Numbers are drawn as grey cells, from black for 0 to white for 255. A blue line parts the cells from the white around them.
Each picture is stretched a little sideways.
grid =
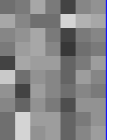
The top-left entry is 111
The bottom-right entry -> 157
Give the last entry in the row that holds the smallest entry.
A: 122
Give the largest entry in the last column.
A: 167
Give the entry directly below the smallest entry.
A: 100
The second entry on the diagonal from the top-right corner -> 178
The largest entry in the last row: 212
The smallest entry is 55
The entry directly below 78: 100
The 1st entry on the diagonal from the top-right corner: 146
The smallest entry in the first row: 67
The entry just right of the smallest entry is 111
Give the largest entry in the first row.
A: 167

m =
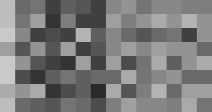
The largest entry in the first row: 189
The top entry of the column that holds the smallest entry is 64
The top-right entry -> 126
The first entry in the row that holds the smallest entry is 170
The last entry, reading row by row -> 116
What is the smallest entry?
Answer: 43
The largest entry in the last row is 189
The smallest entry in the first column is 159
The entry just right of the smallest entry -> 170
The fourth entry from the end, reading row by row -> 135
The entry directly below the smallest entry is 76
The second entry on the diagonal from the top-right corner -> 179
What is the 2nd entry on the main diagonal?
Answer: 116
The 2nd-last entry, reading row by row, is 170
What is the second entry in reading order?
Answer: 106
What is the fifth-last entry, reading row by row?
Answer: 135
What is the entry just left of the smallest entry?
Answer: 95
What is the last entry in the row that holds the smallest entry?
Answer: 159
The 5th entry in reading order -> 95

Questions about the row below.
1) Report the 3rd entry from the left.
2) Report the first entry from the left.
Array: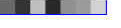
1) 190
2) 104

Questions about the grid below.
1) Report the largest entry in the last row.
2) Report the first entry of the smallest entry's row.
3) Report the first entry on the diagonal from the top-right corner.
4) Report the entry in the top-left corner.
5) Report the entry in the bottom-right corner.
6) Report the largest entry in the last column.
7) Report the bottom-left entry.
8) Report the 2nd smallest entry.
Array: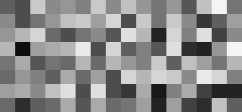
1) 192
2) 182
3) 116
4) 95
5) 95
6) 244
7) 106
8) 24
